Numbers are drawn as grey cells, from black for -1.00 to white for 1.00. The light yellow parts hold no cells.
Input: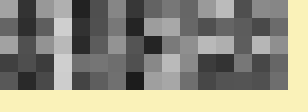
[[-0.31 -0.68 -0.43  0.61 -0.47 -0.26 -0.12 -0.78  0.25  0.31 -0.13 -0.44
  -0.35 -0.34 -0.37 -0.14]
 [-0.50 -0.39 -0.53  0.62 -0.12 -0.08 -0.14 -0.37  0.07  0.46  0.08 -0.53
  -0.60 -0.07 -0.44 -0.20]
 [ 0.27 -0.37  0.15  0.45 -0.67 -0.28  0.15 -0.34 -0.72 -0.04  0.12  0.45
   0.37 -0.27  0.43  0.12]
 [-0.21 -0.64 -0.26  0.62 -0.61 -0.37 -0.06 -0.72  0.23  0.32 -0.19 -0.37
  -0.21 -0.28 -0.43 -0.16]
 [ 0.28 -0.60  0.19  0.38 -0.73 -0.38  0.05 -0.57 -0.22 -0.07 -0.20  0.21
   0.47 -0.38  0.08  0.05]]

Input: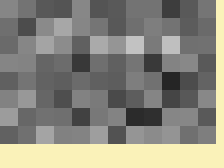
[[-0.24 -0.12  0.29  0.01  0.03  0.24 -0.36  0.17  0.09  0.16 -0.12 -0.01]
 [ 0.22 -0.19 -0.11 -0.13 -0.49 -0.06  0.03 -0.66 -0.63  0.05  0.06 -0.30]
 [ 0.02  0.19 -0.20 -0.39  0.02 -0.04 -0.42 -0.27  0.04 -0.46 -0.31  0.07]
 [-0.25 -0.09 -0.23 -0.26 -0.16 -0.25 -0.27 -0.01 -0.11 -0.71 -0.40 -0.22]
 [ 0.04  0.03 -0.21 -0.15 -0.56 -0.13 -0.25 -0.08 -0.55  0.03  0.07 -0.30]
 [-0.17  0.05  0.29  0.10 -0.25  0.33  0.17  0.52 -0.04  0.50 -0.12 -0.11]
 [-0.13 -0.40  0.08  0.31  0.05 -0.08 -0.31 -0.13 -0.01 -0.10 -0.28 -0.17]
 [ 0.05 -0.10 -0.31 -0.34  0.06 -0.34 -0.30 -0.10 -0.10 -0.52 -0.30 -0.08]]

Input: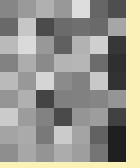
[[ 0.11  0.31  0.16  0.35  0.24 -0.08 -0.76]
 [ 0.29  0.33 -0.05  0.59  0.29 -0.23 -0.76]
 [ 0.59  0.22  0.02 -0.42  0.17  0.23 -0.49]
 [ 0.17  0.38 -0.47  0.00  0.01  0.04  0.17]
 [ 0.46  0.19  0.67  0.09  0.01  0.57 -0.61]
 [ 0.02  0.36  0.08  0.41  0.43 -0.15 -0.63]
 [ 0.46  0.71  0.19 -0.25  0.40  0.62 -0.57]
 [-0.18  0.55 -0.41 -0.16 -0.13 -0.17  0.30]
 [ 0.05  0.21  0.38  0.19  0.73 -0.20 -0.39]]

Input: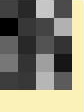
[[-0.52 -0.56  0.43 -0.29]
 [-0.07 -0.60  0.25 -0.83]
 [-0.22 -0.69 -0.35 -0.60]
 [-1.00 -0.57 -0.47  0.39]
 [-0.49 -0.69  0.55 -0.41]]

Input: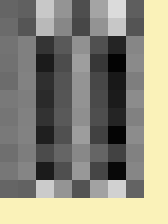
[[-0.21 -0.23  0.59  0.16 -0.35  0.27  0.64 -0.22]
 [-0.07  0.04 -0.79 -0.38  0.19 -0.46 -0.94  0.05]
 [-0.13 -0.02 -0.41 -0.21  0.07 -0.21 -0.48  0.01]
 [-0.05  0.02 -0.76 -0.37  0.23 -0.49 -0.97  0.10]
 [-0.08  0.01 -0.61 -0.30  0.12 -0.39 -0.72  0.01]
 [-0.05 -0.01 -0.67 -0.33  0.15 -0.42 -0.79  0.10]
 [-0.15  0.02 -0.63 -0.34  0.16 -0.44 -0.81 -0.01]
 [-0.11  0.00 -0.79 -0.40  0.24 -0.57 -0.98  0.08]
 [-0.10  0.00 -0.59 -0.30  0.14 -0.37 -0.72  0.05]
 [-0.16 -0.33  0.45  0.06 -0.44  0.15  0.56 -0.34]
 [-0.21 -0.25  0.57  0.16 -0.39  0.29  0.72 -0.26]]

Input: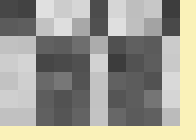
[[ 0.51  0.51 -0.25 -0.33 -0.22  0.53 -0.19 -0.29 -0.25  0.47]
 [ 0.62  0.60 -0.27 -0.36 -0.27  0.52 -0.33 -0.27 -0.08  0.67]
 [ 0.52  0.62 -0.18 -0.07 -0.35  0.53 -0.24 -0.28 -0.36  0.70]
 [ 0.61  0.66 -0.45 -0.42 -0.37  0.65 -0.53 -0.36 -0.27  0.58]
 [ 0.51  0.50 -0.24 -0.27 -0.14  0.35 -0.37 -0.25 -0.29  0.59]
 [-0.29 -0.26  0.52  0.74  0.32 -0.37  0.75  0.50  0.28 -0.43]
 [-0.44 -0.48  0.76  0.60  0.68 -0.40  0.68  0.49  0.56 -0.52]]

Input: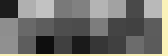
[[ 0.13 -0.27 -0.89 -0.50 -0.80 -0.58 -0.50 -0.15 -0.29]
 [ 0.11 -0.18 -0.27 -0.39 -0.40 -0.02 -0.47 -0.49 -0.28]
 [-0.78  0.38  0.52 -0.05  0.01  0.41  0.27 -0.43  0.45]]

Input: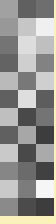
[[ 0.08 -0.41 -0.52]
 [ 0.58 -0.03  0.93]
 [ 0.05 -0.16 -0.49]
 [ 0.58 -0.43  0.33]
 [-0.25  0.31 -0.52]
 [ 0.50 -0.43 -0.09]
 [-0.25  0.74 -0.27]
 [ 0.46 -0.06  0.62]
 [-0.22  0.62  0.02]
 [-0.09  0.73  0.50]
 [ 0.19  0.55  0.88]
 [ 0.26 -0.25 -0.14]]
